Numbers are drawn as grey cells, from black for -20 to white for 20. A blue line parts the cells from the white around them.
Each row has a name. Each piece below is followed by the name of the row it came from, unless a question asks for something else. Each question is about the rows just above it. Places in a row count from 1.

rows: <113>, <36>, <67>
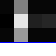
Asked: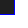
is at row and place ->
<36>, 3
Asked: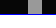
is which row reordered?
<67>
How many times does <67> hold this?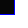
3
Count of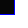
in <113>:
3
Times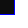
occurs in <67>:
0
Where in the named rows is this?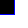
<36>, 1
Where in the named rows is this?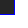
<36>, 4

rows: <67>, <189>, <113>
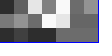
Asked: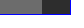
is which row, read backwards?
<113>
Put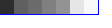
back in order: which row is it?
<67>
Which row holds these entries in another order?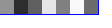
<67>
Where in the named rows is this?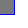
<189>, 1
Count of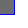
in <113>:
3
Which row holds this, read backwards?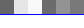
<189>

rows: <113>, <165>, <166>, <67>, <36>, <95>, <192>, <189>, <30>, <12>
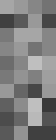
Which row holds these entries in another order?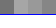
<113>
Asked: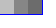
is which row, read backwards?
<36>
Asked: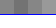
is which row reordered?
<67>
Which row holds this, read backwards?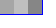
<36>
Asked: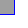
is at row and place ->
<95>, 4
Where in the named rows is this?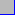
<30>, 3
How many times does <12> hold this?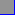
1

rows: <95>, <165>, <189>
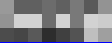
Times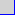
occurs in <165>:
4
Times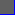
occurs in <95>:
3

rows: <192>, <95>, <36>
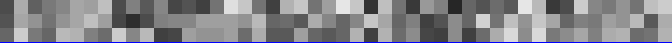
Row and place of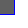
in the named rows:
<192>, 3
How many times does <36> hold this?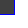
4
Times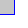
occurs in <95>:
2
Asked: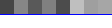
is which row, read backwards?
<192>
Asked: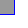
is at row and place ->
<192>, 31

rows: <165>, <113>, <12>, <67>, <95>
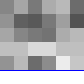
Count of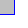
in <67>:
4
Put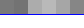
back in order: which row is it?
<12>
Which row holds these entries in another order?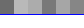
<165>
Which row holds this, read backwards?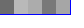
<165>
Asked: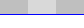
<67>

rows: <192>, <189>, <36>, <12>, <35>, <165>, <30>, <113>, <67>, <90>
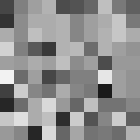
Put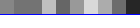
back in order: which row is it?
<113>
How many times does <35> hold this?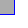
1
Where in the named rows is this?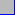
<12>, 6
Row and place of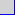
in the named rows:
<12>, 1
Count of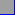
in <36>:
1
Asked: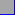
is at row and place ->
<90>, 6

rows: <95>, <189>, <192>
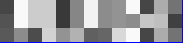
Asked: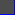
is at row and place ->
<192>, 3
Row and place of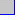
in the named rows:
<189>, 11
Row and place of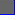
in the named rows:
<192>, 8
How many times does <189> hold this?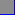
2

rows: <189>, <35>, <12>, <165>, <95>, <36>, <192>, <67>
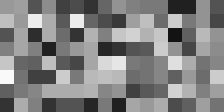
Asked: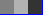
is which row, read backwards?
<12>
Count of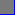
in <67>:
1
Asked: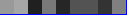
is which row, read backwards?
<67>
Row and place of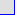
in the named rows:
<95>, 13
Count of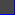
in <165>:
1
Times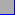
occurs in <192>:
3

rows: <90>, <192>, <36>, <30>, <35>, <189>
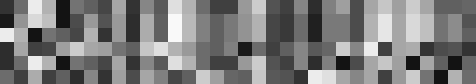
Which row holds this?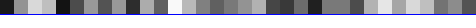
<192>
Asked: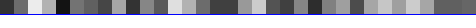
<90>
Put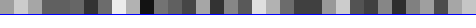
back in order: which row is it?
<90>
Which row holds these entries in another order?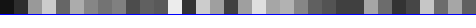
<189>
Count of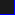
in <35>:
0

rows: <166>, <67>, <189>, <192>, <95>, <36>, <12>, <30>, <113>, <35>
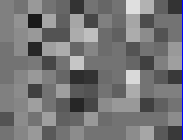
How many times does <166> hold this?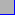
1
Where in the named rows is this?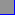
<67>, 2
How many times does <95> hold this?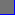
6
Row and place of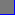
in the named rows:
<95>, 3
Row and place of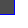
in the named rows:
<67>, 11

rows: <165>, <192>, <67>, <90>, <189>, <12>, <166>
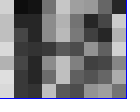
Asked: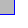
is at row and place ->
<67>, 5
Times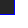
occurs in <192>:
3
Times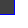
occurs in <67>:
1
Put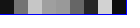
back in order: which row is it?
<165>
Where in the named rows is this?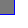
<67>, 6

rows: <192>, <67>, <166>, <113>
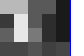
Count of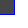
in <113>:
3
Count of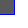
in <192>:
2

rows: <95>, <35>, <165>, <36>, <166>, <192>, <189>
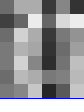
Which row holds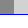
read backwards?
<166>
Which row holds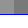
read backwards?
<165>
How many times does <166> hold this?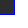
1
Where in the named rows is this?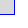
<35>, 5
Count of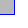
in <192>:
2
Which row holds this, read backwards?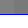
<192>
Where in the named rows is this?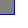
<192>, 5

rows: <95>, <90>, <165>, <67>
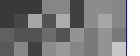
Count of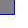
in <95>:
0
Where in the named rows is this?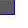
<67>, 1
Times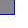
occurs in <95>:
3
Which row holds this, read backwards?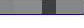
<95>

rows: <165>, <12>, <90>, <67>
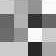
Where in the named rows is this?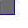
<90>, 1
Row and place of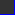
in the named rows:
<12>, 3
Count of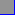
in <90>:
1
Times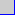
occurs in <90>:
1
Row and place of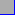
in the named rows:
<165>, 2
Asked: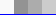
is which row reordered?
<165>
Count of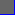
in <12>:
2

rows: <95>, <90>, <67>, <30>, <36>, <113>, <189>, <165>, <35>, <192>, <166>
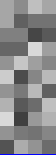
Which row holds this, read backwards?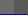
<165>
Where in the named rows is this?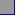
<35>, 3
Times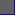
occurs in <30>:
0
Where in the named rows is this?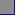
<95>, 2
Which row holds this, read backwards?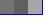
<90>

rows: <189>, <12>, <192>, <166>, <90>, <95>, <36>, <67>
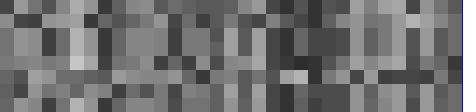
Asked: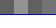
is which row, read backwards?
<67>
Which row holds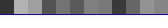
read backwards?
<95>
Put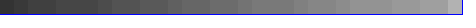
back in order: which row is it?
<192>
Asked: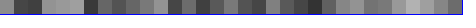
<12>
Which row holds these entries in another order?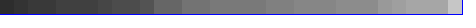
<90>

